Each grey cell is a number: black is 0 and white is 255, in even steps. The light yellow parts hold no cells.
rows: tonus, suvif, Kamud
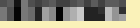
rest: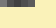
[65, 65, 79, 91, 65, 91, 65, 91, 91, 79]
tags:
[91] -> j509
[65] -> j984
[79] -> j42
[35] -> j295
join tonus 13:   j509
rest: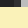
[148, 49]
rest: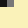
[79, 65, 79, 91, 65, 65, 79, 91, 65, 91, 65, 91, 91, 79]

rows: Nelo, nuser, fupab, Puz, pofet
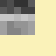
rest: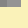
[160]
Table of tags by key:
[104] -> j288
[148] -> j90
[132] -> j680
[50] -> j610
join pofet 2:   j680
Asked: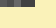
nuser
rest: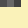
[65]

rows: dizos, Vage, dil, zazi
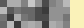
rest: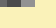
[117]
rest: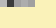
[59, 173, 160, 130]
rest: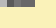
[75, 59, 146, 146, 146]

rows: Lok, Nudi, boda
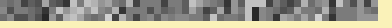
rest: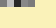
[109, 80, 94, 164, 123, 123, 109, 178, 80, 123, 123, 123, 149, 123, 109]
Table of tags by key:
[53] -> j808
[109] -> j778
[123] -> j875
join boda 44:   j875
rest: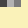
[67, 123, 136, 94, 136, 123, 136, 136, 123, 123, 94, 193, 109, 123, 123, 109, 193, 40, 136, 123, 53, 164, 149, 123, 164, 123, 208, 123, 53, 123, 123, 123, 149, 149, 149]
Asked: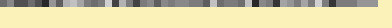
boda

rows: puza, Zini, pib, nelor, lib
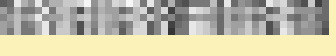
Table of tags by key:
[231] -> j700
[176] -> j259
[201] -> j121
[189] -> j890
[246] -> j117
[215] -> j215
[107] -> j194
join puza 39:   j121
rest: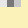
[201, 160, 80, 189, 120, 201, 160, 176, 94, 147, 215, 215, 94, 134, 215, 53, 120, 120, 231, 215, 201, 176, 107, 189, 160, 176, 201, 160, 189, 80, 120, 231, 201, 134, 147, 147, 120, 80]

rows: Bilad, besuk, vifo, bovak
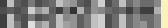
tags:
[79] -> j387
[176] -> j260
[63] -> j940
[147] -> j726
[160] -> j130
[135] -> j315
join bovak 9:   j130
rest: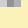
[94, 63, 121, 51, 176, 94, 147, 135, 107, 94, 107, 63, 107, 63, 63, 176]
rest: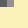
[135, 107, 94, 107, 63, 107, 63, 63, 176]
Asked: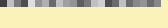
bovak
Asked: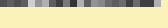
besuk

